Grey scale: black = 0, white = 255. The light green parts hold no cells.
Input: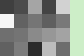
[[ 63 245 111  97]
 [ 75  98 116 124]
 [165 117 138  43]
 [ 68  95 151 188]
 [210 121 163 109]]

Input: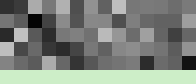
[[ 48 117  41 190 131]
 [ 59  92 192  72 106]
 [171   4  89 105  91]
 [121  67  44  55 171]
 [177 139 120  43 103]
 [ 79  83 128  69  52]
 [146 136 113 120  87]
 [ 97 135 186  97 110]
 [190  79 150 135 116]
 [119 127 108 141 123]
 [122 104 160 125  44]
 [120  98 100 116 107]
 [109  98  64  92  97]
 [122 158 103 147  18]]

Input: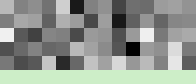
[[185 126 240  80 120]
 [130 167  89 105  76]
 [142 160  65 131  88]
 [114  97 133 103 197]
 [207 175 128 108  41]
 [ 25 155  74 185 104]
 [129  72 154 162 194]
 [145 158 148 139 161]
 [ 69  24  80  85 215]
 [111  96 154   1 151]
 [108 149 239 154 186]
 [156 101 121 144 130]
 [161 134 162 219 230]
 [147 137 170 122  93]]

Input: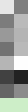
[[230 124 153 114 181  65 101]
 [127 186 180 185 254  34 139]]

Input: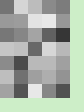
[[116 153 119 198 139 190 162]
 [213 156 134 192  75 113  84]
 [188 227 164 104 185 159 232]
 [138 232  97 214 185 174 134]
 [124 151  54 184 160 147  81]]

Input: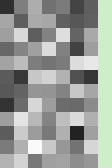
[[ 47 166 159 103 163  91  88  51 158  92 123 179]
 [126  94 217 132 188  57  99 107 228 203 176 211]
 [173 170  94 160 125 199 149 215 184 156 250 120]
 [113 167 130 219 116 210 148 157 132 121 200 160]
 [123  97 222 129 123 178 131 108 190 176 151 163]
 [ 68  87 100  66 220  81 199 106 219  34 115 141]
 [ 94  97 169 158 232  54 166 139 176 160 214 151]]

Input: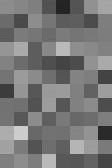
[[140 107  92 149 130 116  60 114 115 173 161 127]
 [134  74 123 170 108 155 149 113  88 204 123 141]
 [127 141 118  93  93 139  87  82 140 104  83 125]
 [ 82 118 107 136  79 111 153 157  95 114 110 185]
 [ 36  92 123 186  68  85 155  86 121 113  95  88]
 [ 84  94 117 142  76 131 128 129 104 133 181  86]
 [145  76 121 137 146 127  98 139 109 147 156  98]
 [165 126 125 129 170  67 157  77 126  42 122  69]]

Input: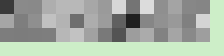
[[ 58 166 125]
 [138 126 124]
 [137 143 125]
 [174 193 126]
 [184 179 183]
 [184 110 194]
 [167 173 161]
 [154 156 121]
 [215  96  83]
 [116  31 157]
 [220 134 171]
 [143 145 130]
 [164 153 165]
 [135 128 137]
 [133 212 158]]
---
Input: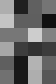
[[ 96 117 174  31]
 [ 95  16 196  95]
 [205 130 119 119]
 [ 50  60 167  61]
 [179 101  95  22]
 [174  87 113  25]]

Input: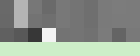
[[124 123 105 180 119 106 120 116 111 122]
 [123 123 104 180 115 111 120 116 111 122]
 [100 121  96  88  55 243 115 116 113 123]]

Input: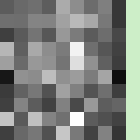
[[127  55  92 105 111  93 171 141 108]
 [120  55 111 110 132 131 161 185 168]
 [109  72  63  90 116  87 152 123  91]
 [ 86  65 182  95 169 141 123 242 111]
 [ 96  61 159 106 152 145 116 222 145]
 [165  14  23 145 140 189 144 156 124]
 [111  62  59  98 119  82 161 128  83]
 [ 93 101  64 132  92  65 129  73 153]
 [ 80  66 195  90 192 131 112 254  92]
 [130  53  63 104 119  81 198 121  66]]

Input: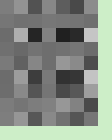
[[ 73 140 125 147  82 135  93]
 [116 111 118 113 114 119 117]
 [ 41 197 108 174  37 130  32]
 [118 108 112 105 115 110 113]
 [138  77 122  97 134 110 151]
 [ 54 195 108 156  61 121  50]
 [ 88 158 109 137  85 117  74]
 [130  74 124 117 125 129 151]
 [ 85 118 126 150  87 137 113]]

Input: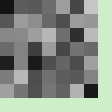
[[ 71 197  20  93  89 109 158]
 [156 150  86 155 141 104  78]
 [ 47 185 135 137 157 182 110]
 [115 105 107 131  63 156  71]
 [ 76 159  30 131  26  79 101]
 [ 89 131 124 184  78 113  92]
 [177  24 160 117  80 118  99]]

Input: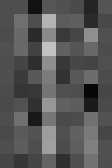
[[ 36  85  78  78  18  86  81  75]
 [ 43  73  78 112  78 179  92  95]
 [143  80  76 105  43 138  58  70]
 [104  77  81 105  67 194  96  85]
 [ 68  80  78  69  46 142  56  71]
 [109  76  79  59  88 124  50  89]
 [  7  71  76  54  56 117  80  78]
 [ 26  74  74  82  49 151  97  93]
 [113  82  78 112  25 119  74  76]
 [122  70  74  90  83 157  80  97]
 [128  81  79  93  78 159  76  94]
 [115  79  70  55  69 100  47  78]]
